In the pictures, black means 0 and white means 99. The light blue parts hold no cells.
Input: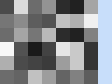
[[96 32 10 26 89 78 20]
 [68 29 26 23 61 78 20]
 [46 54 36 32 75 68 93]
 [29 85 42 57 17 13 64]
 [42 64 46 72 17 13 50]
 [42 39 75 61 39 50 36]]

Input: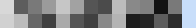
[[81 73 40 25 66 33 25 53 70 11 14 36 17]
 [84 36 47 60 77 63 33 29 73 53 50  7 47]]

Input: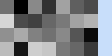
[[83 29 25 40 47 63 69]
 [56 66 50 44 53 33  4]
 [44  0 53 19 63 37 29]
 [73  8 80 77 47 40 22]]

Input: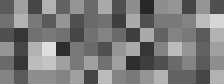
[[35 62 27 69 38 58 41 66 31 55 15 55 58 27 58 31]
 [31 21 44 47 44 27 44 51 41 24 66 38 51 47 35 69]
 [44 69 47 35 58 31 41 44 24 66 31 47 47 51 73 83]
 [51 35 55 55 51 62 27 73 51 47 58 69 38 38 27 69]
 [58 27 69 86 18 47 41 31 58 66 21 51 73 58 38 62]
 [41 21 73 76 62 47 62 44 62 18 24 31 41 51 35 55]]

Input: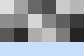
[[86 63 40 30 79 71]
 [34 17 67 75 48 14]
 [55 52 83 52 37 23]]

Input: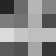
[[35 32 65 21]
 [48 45 68 29]
 [14 42 71 51]
 [85 77 74 74]]

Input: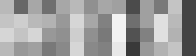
[[72 59 62 47 53 83 53 50 90 22 59 69 76 26]
 [72 40 65 43 65 72 56 65 62 29 62 47 76 26]
 [76 80 72 69 59 83 65 50 94 43 62 87 72 26]
 [83 76 83 59 56 80 56 47 94 32 50 87 69 26]]

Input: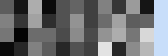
[[46  1 42 42 29 54 29 57 67 46 84]
 [ 4 15 50 36 15 32 25 88 15 54 71]
 [50 21 63 18 32 57 25 42 63 36 39]
 [36  8 67  4 32 39 25 50 21 60  8]]

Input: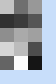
[[39 98  8]
 [83 73 30]
 [19 23 33]
 [76 43 59]
 [55 66 62]]
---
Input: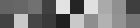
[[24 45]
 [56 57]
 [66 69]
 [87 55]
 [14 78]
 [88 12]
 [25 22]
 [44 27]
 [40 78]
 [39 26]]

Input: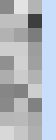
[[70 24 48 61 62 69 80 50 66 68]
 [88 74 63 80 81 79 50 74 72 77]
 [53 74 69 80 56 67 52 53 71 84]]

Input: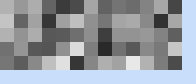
[[27 65 37 77 29]
 [65 19 51 47 48]
 [51 53 59 53 69]
 [42 66 57 34 90]
 [45 64 57 44 63]
 [38 46 24 16 68]
 [64 56 55 49 52]
 [29 74 43 85 21]
 [23 62 35 56 87]
 [39 21 34 33 74]
 [67 63 67 34 53]
 [59 39 57 58 36]
 [69 76 69 44 46]]

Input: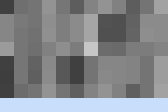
[[63 54 54 51 61 61 63]
 [45 54 55 48 45 45 45]
 [36 38 39 48 51 51 37]
 [50 31 31 41 52 52 50]
 [57 32 31 42 52 53 57]
 [51 64 64 77 45 45 51]
 [36 54 54 48 25 25 37]
 [46 49 49 55 34 34 45]
 [57 55 56 50 53 54 57]
 [45 45 44 43 38 37 45]
 [43 47 46 46 46 46 42]
 [25 52 52 60 25 24 25]]

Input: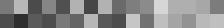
[[48 74]
 [65 72]
 [68 57]
 [68 64]
 [83 74]
 [54 44]
 [49 77]
 [41 30]
 [69 34]
 [27 71]
 [69 39]
 [31 47]
 [52 30]
 [29 35]
 [71 18]
 [47 30]]

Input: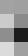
[[62 54 11 62]
 [63 79 55 85]]

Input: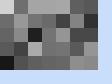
[[34 19 28 58 53]
 [37 51 28 35 55]
 [65 26 58 45 40]
 [64 41 45 44 39]
 [64 45 12 66 37]
 [43 59 53 26 32]
 [81 42 39 35  9]]
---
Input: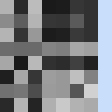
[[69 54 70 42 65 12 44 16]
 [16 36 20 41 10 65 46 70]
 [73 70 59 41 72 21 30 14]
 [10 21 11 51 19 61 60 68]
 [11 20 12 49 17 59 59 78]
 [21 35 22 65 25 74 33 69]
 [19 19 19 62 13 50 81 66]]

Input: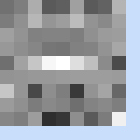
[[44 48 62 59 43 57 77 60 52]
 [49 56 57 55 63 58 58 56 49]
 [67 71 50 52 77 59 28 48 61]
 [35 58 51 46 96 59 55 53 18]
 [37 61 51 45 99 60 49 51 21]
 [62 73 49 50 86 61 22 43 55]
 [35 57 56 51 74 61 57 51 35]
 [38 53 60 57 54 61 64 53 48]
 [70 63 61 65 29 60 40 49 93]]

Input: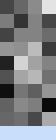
[[27 48 26 58 13 32  6 38 40]
 [40 20 51 56 82 64 46 53 43]
 [54 51 51 73 63 71 37 49 28]
 [88 27 42 23 51 44 58  4 66]]

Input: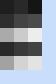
[[12 18 66 16 63]
 [16 26 79 22 82]
 [ 8 29 92 26 88]]

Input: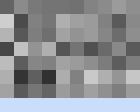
[[39 80 70 27 73 68 63]
 [54 29 34 75 36 20 35]
 [47 50 49 57 52 37 46]
 [45 46 43 68 50 19 39]
 [45 68 63 33 63 67 60]
 [44 62 57 45 60 50 53]
 [51 60 60 31 55 78 62]
 [54 50 52 41 48 68 56]
 [60 35 42 53 36 58 49]
 [55 53 55 35 49 77 60]]

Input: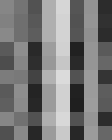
[[52 50 53 35 30 48 35 37 52 31]
 [45 43 43 55 52 47 55 54 44 53]
 [32 34 36 16 18 26 14 15 32 15]
 [68 68 68 61 59 69 60 60 68 60]
 [83 82 82 81 77 85 81 81 84 78]
 [33 32 33 13 16 32 13 12 32 15]
 [57 58 56 58 58 60 60 61 58 60]
 [17 19 17 35 40 20 36 35 17 40]]

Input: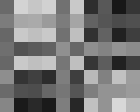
[[41 48 40 43 40 55 41 52]
 [82 65 78 32 78 20 31 10]
 [77 66 74 35 74 25 30 16]
 [81 60 78 38 77 17 40 10]
 [44 48 44 56 46 49 46 49]
 [78 64 74 40 74 24 33 15]
 [18 38 19 55 21 72 49 75]
 [34 33 38 51 36 50 57 57]
 [ 9 29 13 57 13 75 57 84]
 [21 31 24 54 24 61 60 72]]

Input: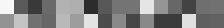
[[96 57]
 [35 76]
 [22 44]
 [41 40]
 [69 72]
 [68 61]
 [17 88]
 [34 29]
 [45 53]
 [45 27]
 [89 53]
 [58 23]
 [40 23]
 [26 87]
 [43 37]
 [44 38]]
